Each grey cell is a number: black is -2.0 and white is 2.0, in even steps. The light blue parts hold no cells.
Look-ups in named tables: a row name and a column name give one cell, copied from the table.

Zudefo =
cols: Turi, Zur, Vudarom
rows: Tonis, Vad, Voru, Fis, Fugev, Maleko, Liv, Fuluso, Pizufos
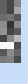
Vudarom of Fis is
0.2
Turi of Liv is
1.9
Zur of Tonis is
-0.9
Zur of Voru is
-0.2
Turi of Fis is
0.2
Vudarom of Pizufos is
-0.8
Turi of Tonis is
-0.5
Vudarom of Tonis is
0.1
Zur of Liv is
1.9
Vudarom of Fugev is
-0.6
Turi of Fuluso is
-0.6
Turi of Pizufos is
-0.1
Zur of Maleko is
0.1
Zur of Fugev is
-0.9
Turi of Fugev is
0.3

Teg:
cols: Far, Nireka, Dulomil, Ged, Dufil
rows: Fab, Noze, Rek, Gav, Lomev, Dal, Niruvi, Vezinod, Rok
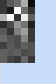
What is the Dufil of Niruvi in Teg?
-0.7
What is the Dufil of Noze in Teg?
-1.2
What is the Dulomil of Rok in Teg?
-1.1
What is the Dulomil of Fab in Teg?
-0.3
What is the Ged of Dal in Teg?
0.1
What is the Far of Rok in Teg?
-0.5
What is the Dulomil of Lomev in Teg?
0.0
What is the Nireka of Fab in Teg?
-0.6
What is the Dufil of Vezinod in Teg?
-0.7

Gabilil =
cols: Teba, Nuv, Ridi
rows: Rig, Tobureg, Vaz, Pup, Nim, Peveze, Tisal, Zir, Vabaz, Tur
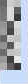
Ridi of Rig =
1.0
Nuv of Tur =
-0.5
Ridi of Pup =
1.4
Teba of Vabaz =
0.4
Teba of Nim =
0.5
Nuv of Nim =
-0.9
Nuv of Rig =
1.2
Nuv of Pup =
-0.6

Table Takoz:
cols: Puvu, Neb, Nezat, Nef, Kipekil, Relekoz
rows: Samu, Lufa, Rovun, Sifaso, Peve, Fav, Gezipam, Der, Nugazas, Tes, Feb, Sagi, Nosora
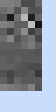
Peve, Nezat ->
-0.4
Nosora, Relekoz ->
-0.7
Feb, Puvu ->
-0.7
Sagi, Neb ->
-0.8
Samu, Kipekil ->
-0.8
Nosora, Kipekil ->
0.0
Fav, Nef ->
-0.4
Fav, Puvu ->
-0.3
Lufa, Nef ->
0.1
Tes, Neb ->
-0.5
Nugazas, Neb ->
-0.6
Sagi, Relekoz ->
-0.6
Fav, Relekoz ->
-0.9

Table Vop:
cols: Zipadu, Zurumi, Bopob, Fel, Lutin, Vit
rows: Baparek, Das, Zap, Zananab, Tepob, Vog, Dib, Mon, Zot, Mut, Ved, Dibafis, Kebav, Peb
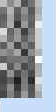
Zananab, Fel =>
0.4
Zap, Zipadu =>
-0.5
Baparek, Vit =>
0.9
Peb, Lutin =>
-0.6
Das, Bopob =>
-0.5
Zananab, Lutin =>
-0.5
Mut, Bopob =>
0.2
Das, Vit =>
0.7
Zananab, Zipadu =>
-0.3
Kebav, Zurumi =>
0.2
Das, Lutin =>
-0.6
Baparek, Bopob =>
0.8
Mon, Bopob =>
0.6
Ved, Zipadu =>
-0.8
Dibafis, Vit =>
1.5
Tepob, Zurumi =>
-0.4
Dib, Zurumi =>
0.5
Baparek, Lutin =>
-0.2
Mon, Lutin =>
0.2
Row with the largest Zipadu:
Tepob

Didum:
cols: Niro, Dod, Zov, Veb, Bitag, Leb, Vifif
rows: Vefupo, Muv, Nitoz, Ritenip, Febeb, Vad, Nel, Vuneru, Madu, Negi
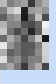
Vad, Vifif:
-1.6
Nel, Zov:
-0.2
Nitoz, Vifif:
-0.8
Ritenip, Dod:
0.1
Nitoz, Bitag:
-0.4
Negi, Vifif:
-0.9
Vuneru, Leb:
0.2
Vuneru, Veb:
-0.6
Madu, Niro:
1.5
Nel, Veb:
-0.6
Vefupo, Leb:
0.2
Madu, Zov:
0.2
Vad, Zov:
0.1
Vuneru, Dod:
-0.5
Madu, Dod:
-0.1
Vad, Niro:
-0.3
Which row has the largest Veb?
Vefupo

